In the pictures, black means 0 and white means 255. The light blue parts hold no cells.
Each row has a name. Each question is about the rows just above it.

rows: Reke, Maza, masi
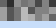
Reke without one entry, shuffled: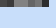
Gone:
[144]
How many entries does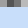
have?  4
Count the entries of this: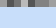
8

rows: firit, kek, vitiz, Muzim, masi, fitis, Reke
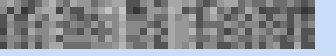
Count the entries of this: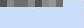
9
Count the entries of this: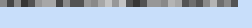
34
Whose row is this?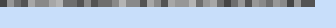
masi
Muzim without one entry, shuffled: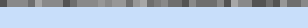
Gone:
[98]
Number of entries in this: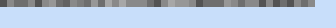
45
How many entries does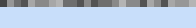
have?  28
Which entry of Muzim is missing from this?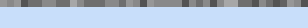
[124]

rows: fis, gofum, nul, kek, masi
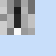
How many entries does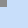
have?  1
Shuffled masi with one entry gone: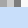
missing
[153]

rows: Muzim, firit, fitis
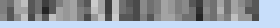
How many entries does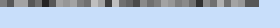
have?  37
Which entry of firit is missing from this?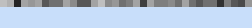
[99]
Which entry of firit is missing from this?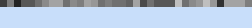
[177]
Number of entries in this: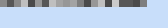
21
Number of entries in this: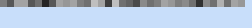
35
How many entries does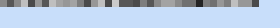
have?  37
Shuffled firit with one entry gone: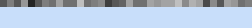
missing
[49]

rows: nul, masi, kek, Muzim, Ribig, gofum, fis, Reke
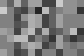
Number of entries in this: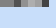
7
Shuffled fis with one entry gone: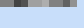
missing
[113]

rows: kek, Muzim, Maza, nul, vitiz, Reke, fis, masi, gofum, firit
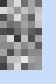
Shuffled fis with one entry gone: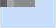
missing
[178]
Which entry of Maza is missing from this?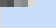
[206]
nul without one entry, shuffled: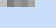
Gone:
[111]
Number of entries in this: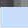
4
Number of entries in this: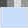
4
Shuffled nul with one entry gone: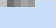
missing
[125]

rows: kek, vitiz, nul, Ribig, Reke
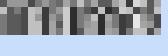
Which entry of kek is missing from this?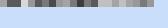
[105]
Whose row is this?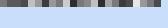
nul
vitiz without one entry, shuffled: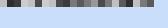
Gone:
[180]
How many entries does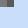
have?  2
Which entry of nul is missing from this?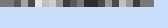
[137]
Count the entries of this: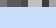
8

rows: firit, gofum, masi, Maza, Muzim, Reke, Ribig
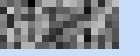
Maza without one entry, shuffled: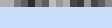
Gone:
[164]
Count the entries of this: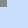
1
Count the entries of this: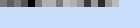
17
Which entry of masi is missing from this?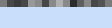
[108]

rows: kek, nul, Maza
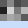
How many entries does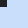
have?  1
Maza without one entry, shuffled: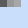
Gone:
[136]
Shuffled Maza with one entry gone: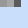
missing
[136]
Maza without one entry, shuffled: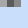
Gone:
[152]

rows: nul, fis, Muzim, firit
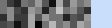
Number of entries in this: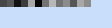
13
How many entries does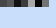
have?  7
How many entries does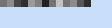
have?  13
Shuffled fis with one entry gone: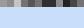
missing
[128]
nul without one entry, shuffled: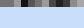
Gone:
[100]

